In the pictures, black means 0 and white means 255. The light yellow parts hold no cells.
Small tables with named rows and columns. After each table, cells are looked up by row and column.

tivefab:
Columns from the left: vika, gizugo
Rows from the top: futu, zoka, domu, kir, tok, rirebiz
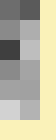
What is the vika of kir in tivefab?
138
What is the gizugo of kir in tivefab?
164
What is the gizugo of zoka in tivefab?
174
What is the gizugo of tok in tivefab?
161
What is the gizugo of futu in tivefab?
90
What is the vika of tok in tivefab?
162
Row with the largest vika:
rirebiz

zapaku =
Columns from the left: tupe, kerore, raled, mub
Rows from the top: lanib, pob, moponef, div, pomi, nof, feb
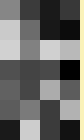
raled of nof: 60
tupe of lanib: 134
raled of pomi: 172
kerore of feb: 205
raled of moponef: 208
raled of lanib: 26
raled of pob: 24
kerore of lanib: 59
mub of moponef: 185
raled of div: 73
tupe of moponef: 209
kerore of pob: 108
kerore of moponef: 129
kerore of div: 68
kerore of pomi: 70
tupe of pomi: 97
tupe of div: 80
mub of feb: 18

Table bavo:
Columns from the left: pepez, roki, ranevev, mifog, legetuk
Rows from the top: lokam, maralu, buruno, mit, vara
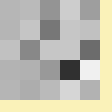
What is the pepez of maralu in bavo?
181
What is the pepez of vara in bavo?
181
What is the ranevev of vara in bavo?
186
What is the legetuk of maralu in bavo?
193
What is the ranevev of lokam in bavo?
148
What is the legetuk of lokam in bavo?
158
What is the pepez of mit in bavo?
179
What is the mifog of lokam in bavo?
205
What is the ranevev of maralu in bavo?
119
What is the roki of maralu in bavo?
197
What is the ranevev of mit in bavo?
153
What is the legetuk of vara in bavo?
178
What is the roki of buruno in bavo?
136
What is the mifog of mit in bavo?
48
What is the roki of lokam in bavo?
186
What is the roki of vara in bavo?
173
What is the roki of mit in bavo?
177
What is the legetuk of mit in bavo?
240
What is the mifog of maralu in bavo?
198

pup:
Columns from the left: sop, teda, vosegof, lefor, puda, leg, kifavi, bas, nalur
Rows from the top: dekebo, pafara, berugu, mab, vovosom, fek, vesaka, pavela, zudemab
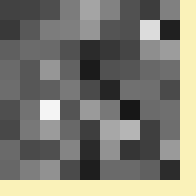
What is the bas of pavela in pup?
62
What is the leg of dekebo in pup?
130
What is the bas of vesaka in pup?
63
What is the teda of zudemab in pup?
126
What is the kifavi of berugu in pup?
69
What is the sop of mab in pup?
106
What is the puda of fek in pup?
154
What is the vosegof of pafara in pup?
124
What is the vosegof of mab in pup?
150
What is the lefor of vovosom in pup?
121
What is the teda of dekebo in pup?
67
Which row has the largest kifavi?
vesaka

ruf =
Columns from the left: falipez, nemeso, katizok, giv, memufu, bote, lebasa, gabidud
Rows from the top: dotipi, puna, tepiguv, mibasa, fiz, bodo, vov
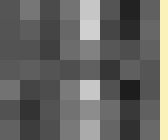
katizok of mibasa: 84
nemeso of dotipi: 118
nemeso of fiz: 69
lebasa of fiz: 29
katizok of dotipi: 75
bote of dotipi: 84
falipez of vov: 97
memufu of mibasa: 96
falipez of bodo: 82
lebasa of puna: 41
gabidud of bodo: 96
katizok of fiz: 77
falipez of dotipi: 85
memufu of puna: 208

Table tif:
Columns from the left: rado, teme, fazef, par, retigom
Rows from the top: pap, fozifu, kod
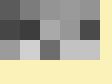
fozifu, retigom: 74
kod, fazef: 109
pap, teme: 124
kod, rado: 155
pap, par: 154
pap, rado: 91
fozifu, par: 151
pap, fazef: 148
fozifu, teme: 61
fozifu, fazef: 169
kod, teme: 208
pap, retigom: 147
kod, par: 194
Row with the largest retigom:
kod

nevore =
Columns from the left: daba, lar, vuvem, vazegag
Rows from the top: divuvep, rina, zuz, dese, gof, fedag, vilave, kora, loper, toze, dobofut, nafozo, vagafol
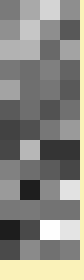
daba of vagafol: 74
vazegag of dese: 100
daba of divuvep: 122
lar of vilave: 80
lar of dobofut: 121
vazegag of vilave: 154
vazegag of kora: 52
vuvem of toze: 138
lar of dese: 110
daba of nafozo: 29
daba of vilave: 66
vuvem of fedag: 82
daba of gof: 163
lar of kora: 183
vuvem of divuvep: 212
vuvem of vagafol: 113
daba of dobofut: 120
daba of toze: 154
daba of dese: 120

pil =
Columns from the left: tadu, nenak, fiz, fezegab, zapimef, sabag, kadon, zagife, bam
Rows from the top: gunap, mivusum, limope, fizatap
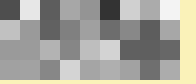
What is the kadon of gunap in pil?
208
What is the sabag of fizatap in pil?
175
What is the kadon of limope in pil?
96
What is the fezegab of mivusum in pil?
128
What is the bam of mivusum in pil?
167
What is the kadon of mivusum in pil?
136
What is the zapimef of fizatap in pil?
165
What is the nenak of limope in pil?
155
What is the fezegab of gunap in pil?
167
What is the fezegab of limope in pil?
134
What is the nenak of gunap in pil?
231
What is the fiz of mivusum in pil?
97
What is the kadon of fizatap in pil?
162
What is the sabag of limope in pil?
211
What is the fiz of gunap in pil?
93
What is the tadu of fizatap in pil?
161
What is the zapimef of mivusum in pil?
160
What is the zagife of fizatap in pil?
111
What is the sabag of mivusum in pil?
109
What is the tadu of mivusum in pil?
193

